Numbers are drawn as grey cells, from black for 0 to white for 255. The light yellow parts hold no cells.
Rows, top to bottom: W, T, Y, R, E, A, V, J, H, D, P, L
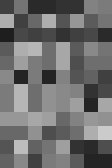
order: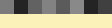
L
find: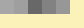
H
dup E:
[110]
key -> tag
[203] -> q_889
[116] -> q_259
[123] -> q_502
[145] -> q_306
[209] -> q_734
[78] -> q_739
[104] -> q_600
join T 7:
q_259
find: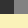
W

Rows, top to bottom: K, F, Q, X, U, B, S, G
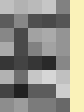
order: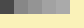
Q
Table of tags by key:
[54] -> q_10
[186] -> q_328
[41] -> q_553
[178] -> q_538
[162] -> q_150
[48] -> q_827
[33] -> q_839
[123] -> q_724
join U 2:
q_10
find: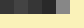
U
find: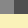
F

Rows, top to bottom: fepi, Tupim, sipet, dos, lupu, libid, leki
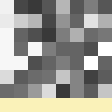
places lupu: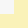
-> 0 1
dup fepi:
[86]
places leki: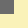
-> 0
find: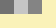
libid
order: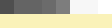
dos
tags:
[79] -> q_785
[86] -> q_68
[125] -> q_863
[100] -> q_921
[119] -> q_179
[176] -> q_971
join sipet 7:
q_179
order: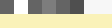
lupu

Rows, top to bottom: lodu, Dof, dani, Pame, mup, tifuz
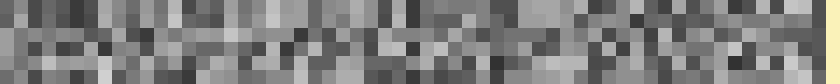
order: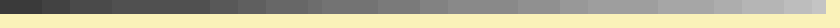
Pame
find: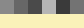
Pame
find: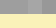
Dof
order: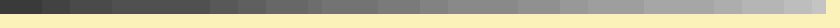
lodu

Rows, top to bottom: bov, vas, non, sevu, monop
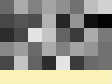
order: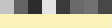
monop
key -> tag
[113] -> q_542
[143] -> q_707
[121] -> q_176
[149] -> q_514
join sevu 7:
q_542
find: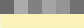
sevu
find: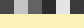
monop

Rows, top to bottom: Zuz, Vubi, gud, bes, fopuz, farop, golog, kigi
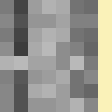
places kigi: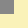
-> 0 6
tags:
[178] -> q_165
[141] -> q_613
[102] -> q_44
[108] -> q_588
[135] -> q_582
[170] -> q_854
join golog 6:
q_44

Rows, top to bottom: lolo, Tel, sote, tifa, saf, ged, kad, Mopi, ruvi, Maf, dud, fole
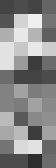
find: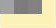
kad
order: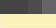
lolo
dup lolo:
[68]
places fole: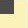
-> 0 1
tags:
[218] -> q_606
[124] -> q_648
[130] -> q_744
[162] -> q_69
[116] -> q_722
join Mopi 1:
q_648
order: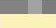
kad

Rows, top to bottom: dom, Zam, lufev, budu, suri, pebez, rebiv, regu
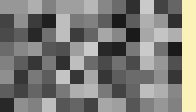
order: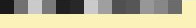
budu
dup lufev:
[167]

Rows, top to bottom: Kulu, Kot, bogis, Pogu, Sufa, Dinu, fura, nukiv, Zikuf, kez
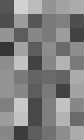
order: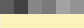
fura
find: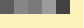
bogis
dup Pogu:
[141]
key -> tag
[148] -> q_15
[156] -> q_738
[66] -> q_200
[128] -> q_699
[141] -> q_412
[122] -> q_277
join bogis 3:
q_277

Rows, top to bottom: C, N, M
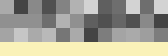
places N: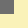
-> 3
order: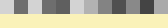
C
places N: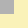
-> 4
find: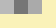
M
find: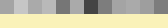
M
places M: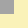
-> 0 8

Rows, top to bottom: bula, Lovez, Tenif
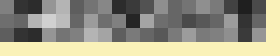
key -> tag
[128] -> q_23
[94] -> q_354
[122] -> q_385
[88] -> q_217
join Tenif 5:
q_23
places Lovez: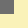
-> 0 7 11
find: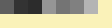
Tenif
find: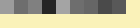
Lovez
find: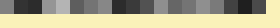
bula
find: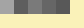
Tenif

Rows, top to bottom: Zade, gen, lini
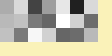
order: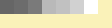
gen
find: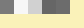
lini
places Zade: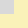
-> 1 6
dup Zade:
[217]

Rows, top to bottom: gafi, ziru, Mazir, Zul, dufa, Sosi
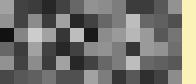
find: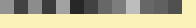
ziru

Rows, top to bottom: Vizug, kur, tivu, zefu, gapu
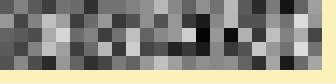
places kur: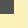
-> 9 11 17 18
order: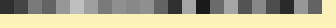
gapu

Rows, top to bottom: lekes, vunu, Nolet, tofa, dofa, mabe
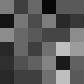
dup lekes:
[89]
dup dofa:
[97]
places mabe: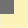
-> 3
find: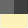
tofa

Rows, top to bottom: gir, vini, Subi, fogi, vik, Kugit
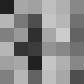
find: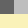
Kugit
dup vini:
[182]
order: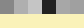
vik

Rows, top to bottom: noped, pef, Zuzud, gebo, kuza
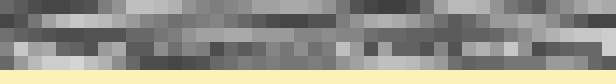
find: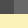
gebo
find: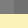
pef
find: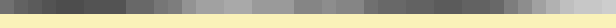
Zuzud
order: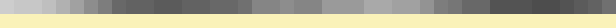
Zuzud
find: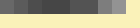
pef

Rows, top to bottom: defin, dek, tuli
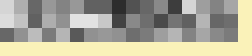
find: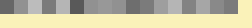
tuli
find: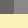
defin
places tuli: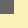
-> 0
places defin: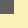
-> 6 7
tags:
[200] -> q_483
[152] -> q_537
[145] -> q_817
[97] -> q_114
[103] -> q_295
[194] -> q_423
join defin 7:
q_114

